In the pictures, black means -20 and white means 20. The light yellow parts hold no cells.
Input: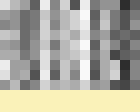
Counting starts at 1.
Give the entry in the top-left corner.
15
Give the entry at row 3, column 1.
1
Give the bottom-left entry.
3
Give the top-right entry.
-5
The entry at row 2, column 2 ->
3
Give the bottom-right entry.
-3
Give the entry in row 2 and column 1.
5
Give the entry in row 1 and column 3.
5
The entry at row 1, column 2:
9
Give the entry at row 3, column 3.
-3

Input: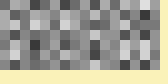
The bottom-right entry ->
3
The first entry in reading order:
-3
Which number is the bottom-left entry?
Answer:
1
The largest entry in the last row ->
11
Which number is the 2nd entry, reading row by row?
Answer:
7
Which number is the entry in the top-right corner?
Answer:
5
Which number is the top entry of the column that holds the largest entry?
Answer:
15
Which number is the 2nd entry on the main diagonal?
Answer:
-5
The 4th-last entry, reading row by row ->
-9
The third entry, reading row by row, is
5
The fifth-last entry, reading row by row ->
1
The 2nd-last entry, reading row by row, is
-9

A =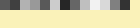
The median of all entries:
0
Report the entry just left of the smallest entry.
12
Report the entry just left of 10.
-4
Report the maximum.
18

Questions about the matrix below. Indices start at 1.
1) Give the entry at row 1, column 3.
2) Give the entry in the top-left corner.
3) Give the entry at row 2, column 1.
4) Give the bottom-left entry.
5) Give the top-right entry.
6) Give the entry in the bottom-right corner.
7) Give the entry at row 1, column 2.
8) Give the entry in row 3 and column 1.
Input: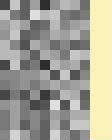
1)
-5
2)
-9
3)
11
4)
1
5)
-3
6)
3
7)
11
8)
5

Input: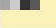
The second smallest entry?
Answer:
-6
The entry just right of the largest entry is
-12
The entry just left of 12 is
6

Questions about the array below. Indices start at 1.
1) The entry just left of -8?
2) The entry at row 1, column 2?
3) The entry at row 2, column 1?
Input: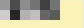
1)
4
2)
-8
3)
12

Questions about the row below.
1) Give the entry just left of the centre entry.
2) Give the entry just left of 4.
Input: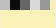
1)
-18
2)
14

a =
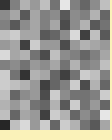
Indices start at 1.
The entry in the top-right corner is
10
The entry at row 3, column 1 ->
0
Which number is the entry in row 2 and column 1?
2
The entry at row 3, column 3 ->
2
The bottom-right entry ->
6
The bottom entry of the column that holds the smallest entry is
-14
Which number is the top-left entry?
-12
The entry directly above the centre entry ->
10
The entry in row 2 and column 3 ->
-6
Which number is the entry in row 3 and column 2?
-6
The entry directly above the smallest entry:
10
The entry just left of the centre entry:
2
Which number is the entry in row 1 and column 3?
8
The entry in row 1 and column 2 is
0
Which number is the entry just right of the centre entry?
-2

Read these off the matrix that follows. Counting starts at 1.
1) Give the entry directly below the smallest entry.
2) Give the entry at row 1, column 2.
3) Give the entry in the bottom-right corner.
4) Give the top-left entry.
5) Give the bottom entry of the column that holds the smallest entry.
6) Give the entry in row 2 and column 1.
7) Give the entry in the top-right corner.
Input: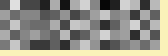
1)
11
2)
15
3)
5
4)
-7
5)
-11
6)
5
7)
9

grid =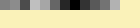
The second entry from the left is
2
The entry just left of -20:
-14
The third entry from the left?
-8
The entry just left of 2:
0

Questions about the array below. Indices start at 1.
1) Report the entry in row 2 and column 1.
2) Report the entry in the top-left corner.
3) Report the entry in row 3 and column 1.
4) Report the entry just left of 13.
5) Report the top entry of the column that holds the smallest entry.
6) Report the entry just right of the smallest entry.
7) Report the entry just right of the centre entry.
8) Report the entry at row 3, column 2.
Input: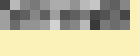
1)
5
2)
-9
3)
5
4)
5
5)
11
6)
-1
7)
-5
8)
-3

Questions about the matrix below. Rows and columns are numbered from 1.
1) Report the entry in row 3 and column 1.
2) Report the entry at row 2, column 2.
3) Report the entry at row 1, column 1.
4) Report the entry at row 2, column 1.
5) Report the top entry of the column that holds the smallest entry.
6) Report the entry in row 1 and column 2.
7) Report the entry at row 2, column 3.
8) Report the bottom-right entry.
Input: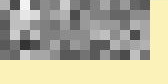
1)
-6
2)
10
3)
8
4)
-2
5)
18
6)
-8
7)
16
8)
-2

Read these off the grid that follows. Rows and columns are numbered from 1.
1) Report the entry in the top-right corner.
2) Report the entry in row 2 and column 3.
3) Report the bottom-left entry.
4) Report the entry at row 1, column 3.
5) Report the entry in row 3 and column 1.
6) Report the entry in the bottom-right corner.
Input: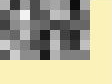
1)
6
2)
18
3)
-6
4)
4
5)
-10
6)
0
